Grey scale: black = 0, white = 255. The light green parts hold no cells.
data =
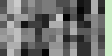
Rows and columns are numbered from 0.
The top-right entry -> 48
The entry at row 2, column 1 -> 91
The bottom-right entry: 107
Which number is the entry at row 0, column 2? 203
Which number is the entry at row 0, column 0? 78
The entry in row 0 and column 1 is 174
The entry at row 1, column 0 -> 91
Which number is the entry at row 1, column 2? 190
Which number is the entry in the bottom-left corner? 62
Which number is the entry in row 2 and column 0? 147

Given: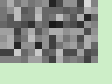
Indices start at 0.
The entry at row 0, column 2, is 117
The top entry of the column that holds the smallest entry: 37
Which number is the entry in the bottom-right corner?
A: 130
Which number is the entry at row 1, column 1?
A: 145
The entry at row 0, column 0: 130
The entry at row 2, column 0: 117
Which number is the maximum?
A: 216
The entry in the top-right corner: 130
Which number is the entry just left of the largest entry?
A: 64
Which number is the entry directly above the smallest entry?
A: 117
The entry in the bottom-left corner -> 130
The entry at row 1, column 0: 117
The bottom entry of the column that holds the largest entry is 64
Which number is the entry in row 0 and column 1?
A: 173
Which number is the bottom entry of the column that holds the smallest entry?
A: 64
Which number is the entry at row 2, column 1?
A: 89
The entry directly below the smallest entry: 173
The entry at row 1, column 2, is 189

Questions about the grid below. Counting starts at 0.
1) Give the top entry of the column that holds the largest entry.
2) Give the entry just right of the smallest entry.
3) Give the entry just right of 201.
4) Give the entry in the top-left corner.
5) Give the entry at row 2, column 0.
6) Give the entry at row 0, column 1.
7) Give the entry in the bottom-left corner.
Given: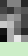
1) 130
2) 171
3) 187
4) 53
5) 115
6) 130
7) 9

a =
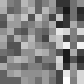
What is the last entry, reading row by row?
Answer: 213
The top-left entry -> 183
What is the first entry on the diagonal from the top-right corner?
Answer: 143
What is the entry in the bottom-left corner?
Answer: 98
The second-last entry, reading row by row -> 127
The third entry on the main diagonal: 155
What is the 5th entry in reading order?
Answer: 155
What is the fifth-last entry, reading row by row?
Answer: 112
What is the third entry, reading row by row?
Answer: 112
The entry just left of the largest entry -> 68
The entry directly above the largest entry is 229
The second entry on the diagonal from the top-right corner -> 112
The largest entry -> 254
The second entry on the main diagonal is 98
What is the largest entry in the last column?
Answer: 241
